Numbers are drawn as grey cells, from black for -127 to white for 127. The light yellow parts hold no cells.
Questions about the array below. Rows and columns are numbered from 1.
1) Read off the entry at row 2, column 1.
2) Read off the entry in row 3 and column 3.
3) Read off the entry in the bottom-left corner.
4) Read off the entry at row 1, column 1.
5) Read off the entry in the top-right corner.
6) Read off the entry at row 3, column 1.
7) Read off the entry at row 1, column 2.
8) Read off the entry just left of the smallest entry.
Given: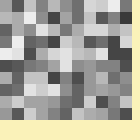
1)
56
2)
14
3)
24
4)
35
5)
-7
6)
-28
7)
-39
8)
2

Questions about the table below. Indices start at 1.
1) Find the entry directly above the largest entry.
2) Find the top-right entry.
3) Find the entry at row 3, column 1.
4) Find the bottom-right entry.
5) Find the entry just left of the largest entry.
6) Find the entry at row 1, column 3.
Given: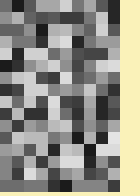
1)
39
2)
-89
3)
-29
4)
-67
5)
-89
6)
-39

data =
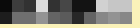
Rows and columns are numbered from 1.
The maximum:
92
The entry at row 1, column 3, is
-77
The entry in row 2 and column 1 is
-98
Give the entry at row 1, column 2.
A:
-66
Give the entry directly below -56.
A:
-36
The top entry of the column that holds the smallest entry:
-117
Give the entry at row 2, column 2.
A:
-16

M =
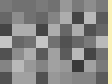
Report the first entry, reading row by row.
-5
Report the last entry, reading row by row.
-36
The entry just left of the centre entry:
69
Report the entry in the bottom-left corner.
-46
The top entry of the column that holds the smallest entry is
-5
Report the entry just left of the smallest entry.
24
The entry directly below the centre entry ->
33
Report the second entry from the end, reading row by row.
4
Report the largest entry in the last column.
57
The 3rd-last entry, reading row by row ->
4
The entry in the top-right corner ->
-5
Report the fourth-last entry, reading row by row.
13
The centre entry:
-14

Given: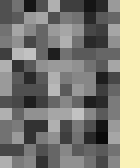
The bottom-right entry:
7
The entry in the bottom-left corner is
48
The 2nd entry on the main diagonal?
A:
-37
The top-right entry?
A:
26
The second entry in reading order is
-13
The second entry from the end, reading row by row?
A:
-56
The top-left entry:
-47
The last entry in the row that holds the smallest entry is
38
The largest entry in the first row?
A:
48
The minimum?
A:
-117
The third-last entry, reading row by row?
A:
-13
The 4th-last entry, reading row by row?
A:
17
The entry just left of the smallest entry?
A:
-86
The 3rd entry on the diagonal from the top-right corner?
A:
-56
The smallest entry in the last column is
-56
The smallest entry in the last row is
-77
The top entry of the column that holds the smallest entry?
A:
-86

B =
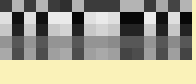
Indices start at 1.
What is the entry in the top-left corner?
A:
-68
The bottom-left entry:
41
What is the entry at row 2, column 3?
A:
95
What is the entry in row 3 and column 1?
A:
71
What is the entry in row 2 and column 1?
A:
95
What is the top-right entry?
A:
52
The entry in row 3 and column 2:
-92
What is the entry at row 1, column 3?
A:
-68
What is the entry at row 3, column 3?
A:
71
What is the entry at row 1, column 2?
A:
52
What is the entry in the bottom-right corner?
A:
-59
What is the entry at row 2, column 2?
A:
-110

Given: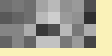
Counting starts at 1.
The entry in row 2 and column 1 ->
-39
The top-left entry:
-16
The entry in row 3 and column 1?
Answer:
5
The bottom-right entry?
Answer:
-59
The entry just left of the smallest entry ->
17
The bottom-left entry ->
-27
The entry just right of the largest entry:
26
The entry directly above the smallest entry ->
-48
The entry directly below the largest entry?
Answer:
-48
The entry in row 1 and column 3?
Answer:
-16

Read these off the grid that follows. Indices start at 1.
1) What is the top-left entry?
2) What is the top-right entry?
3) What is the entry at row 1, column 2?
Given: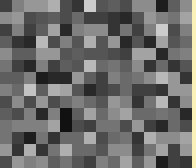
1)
-63
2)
12
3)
0

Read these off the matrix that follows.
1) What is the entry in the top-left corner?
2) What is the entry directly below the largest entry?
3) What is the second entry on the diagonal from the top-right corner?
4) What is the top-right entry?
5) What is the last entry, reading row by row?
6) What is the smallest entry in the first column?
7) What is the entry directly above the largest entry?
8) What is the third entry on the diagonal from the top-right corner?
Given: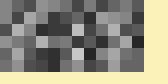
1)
5
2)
17
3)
5
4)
-38
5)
-26
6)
-48
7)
-69
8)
49
